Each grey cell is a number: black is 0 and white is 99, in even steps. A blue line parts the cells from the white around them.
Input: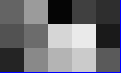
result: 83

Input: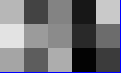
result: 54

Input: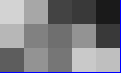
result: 43

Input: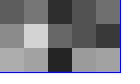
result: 40

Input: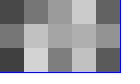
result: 64

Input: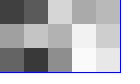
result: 69

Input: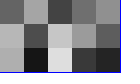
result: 77
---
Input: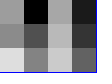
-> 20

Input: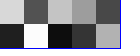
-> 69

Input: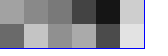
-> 88

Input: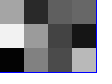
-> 8

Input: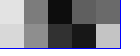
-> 76

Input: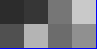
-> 56
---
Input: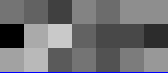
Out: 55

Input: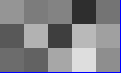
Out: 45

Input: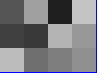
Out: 76

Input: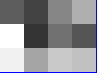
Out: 68

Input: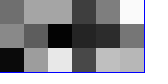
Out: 97

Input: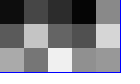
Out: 53

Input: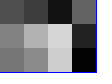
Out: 38
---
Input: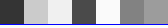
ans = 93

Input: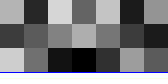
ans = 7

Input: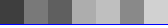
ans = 37

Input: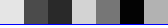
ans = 16

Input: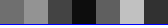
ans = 26

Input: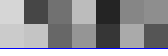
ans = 40
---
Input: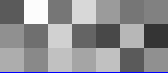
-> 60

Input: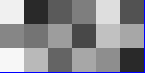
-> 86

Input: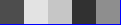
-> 55

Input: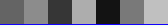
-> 7

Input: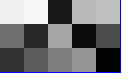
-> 75

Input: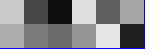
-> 37

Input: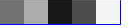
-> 95

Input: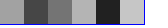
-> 13

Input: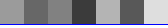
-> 70
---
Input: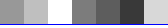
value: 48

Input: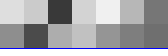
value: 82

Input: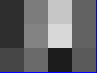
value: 38

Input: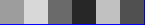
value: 15

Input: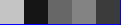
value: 51

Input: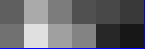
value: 31

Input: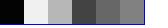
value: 26

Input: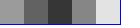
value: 52
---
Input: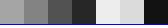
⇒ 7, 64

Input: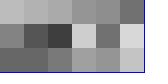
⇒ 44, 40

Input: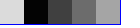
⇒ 64, 85

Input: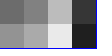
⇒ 21, 57

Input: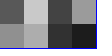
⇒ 60, 56

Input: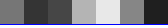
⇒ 12, 46
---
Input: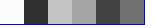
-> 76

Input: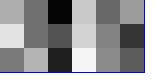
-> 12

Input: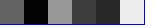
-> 59

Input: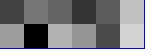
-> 69

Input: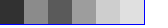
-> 35

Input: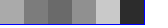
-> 41
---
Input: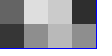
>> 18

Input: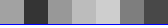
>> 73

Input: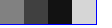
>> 83

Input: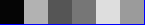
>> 46

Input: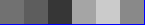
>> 64

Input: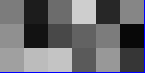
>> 80

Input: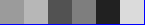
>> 49

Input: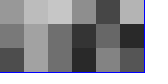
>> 55
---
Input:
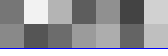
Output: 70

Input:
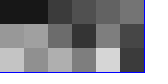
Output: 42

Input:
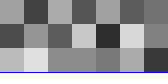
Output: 36

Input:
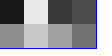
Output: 22

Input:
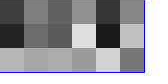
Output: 35

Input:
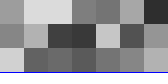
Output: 25

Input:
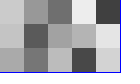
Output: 63

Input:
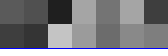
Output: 12

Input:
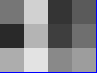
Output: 24
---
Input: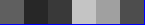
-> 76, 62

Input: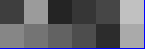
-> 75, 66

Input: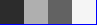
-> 95, 68

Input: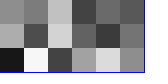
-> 96, 85

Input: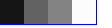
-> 98, 51

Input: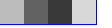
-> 84, 73

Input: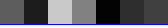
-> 78, 50

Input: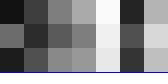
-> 97, 93

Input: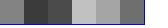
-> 75, 64

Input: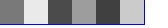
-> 91, 79
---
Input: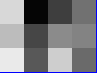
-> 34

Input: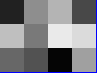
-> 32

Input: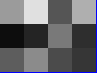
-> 54

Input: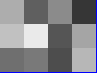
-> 47

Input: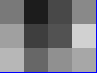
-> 40

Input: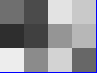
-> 54

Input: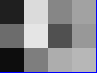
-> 49

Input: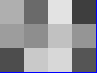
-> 78

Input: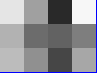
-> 56

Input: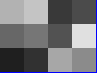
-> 19
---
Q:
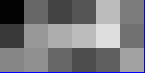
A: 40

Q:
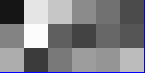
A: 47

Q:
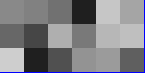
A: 31

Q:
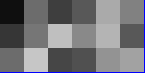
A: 27

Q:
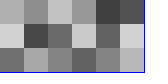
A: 51

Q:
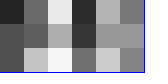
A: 95

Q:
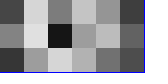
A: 83
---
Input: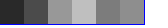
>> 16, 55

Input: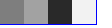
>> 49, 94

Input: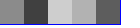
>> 54, 36

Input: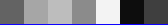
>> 38, 24

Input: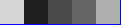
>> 83, 68

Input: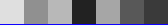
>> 86, 23

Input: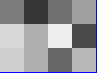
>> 48, 72
